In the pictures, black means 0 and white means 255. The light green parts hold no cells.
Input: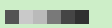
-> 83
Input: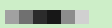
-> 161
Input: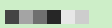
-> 68
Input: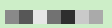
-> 137
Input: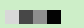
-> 216
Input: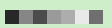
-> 40
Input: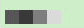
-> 86
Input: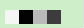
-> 245
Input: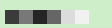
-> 59
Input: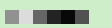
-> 145
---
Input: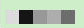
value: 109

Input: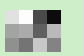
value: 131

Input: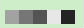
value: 36

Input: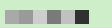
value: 49

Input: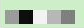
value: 127

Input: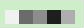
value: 174

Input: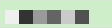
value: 81

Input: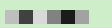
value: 162
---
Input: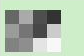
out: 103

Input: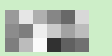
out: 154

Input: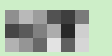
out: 143

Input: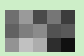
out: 111

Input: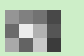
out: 149

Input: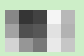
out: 135
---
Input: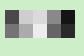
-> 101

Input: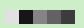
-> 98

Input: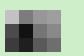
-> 89

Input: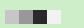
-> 41

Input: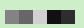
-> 16

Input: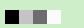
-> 109
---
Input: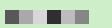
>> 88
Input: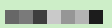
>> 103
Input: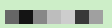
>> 102
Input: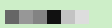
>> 102
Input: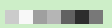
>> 203
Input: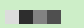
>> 220
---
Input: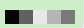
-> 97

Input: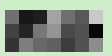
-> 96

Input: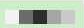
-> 108

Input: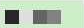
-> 39

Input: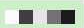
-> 62

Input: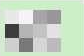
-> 207

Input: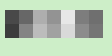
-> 161

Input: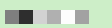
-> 210

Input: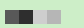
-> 88
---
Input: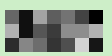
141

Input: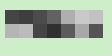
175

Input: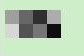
103

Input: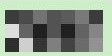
32

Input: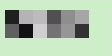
80

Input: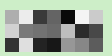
190

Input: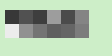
157

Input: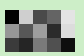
158
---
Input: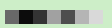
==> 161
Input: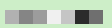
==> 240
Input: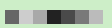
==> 34
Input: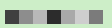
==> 44
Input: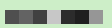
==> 199
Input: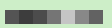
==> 117
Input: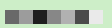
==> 135
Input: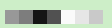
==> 81
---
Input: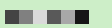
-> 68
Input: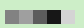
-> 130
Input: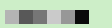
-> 180
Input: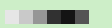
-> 230
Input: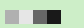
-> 176
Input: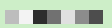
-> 189
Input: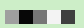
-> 159
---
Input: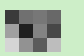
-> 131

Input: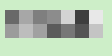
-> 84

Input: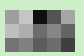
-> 134

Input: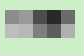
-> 93

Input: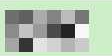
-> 36

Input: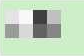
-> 99
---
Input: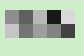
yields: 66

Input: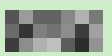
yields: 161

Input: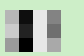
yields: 111

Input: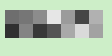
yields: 162

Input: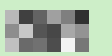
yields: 147

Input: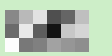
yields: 213

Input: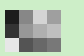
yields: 191
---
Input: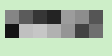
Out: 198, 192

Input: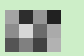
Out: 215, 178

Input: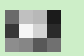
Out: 246, 211

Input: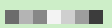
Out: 243, 207

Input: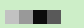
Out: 194, 153

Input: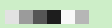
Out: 248, 226

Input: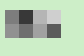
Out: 207, 181

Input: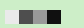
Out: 234, 153
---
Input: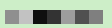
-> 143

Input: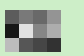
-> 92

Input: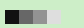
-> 17

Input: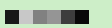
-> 24

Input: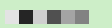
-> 227

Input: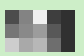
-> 76
